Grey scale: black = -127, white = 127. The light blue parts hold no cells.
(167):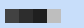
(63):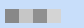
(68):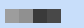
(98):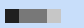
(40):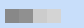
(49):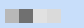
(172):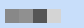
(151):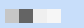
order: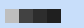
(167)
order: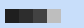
(167)
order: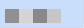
(63)
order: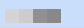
(40)

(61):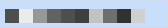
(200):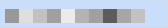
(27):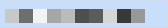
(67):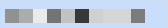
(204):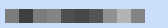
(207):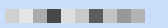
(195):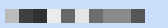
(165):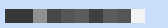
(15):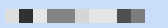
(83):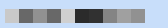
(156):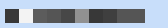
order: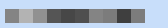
(204)
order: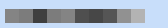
(204)
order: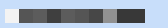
(165)
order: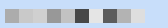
(207)
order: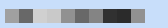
(83)

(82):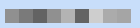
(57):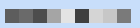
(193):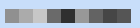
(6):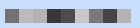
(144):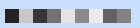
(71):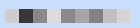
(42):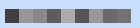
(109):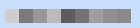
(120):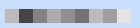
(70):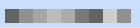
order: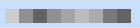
(70)
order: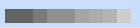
(82)

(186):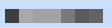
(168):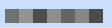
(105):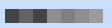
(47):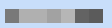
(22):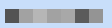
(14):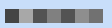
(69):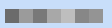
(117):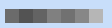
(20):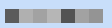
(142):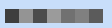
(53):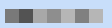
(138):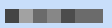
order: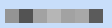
(22)
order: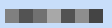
(14)

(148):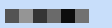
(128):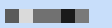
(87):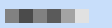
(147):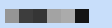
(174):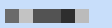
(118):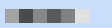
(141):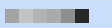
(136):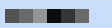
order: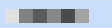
(118)
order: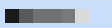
(128)
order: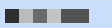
(174)
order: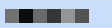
(148)
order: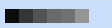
(148)

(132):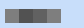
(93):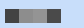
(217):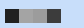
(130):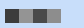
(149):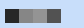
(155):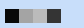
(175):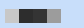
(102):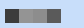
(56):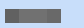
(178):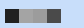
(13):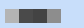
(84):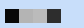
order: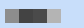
(13)
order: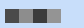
(130)

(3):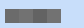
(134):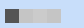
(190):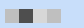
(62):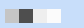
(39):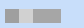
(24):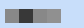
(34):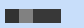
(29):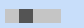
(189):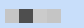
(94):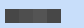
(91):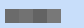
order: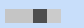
(189)
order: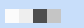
(62)
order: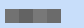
(91)
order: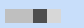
(190)
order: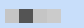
(134)

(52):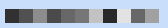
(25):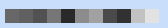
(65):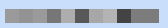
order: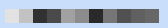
(25)
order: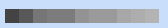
(65)
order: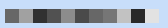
(52)
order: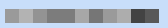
(65)
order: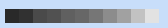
(25)

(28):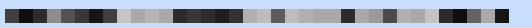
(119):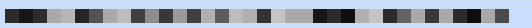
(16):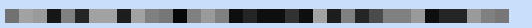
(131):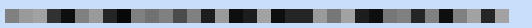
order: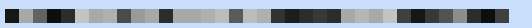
(28)
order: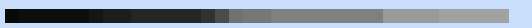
(16)
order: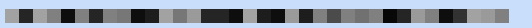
(131)
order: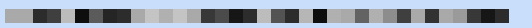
(119)
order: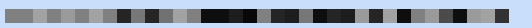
(131)

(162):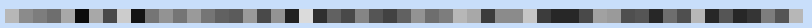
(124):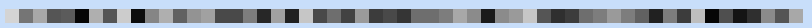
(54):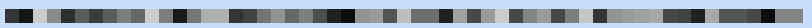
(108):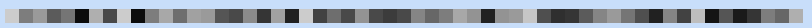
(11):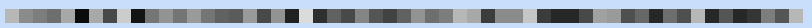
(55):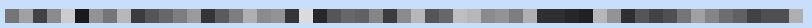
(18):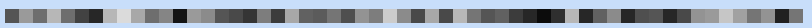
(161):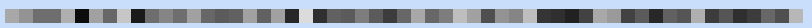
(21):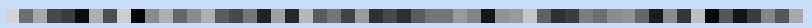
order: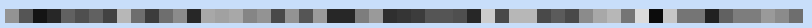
(162)
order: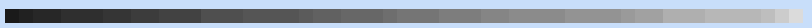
(55)
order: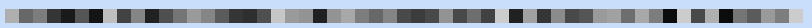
(108)
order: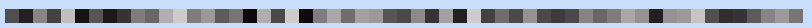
(108)

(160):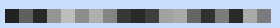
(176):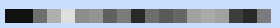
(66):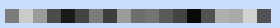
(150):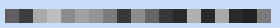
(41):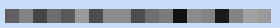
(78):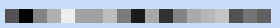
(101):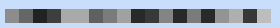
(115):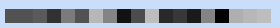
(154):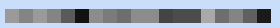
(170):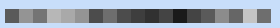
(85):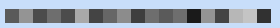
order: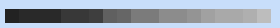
(150)
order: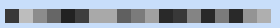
(101)
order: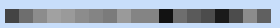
(41)
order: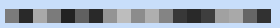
(160)
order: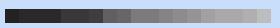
(101)
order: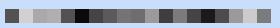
(66)
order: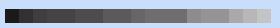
(85)

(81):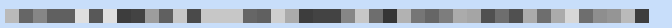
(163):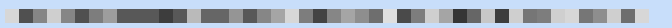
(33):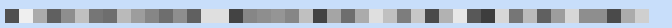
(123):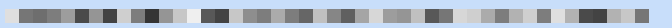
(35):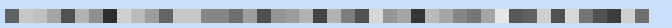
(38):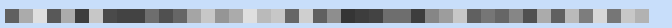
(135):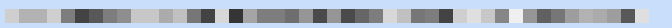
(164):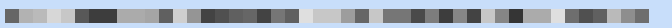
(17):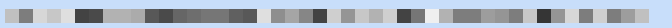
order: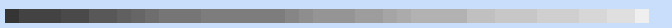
(17)
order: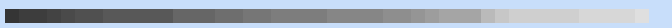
(163)
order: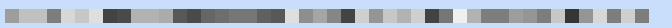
(17)
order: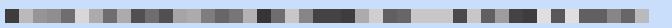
(81)
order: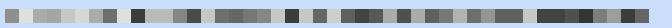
(38)

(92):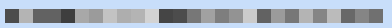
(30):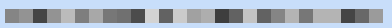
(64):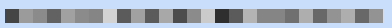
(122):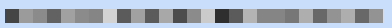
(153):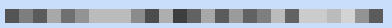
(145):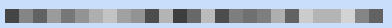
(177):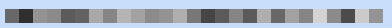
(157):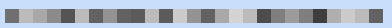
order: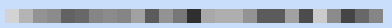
(177)
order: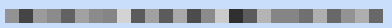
(64)
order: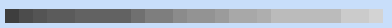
(157)
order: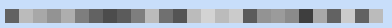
(157)
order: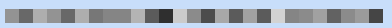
(122)
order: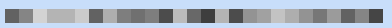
(145)
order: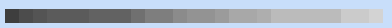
(153)

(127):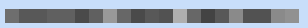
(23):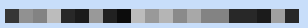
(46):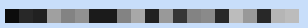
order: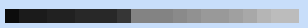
(46)
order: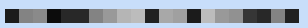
(46)
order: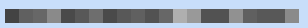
(127)
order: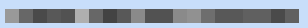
(127)
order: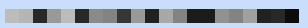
(46)

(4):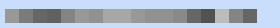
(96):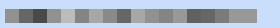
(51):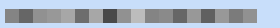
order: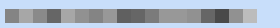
(96)
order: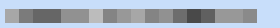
(51)
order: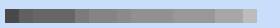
(96)

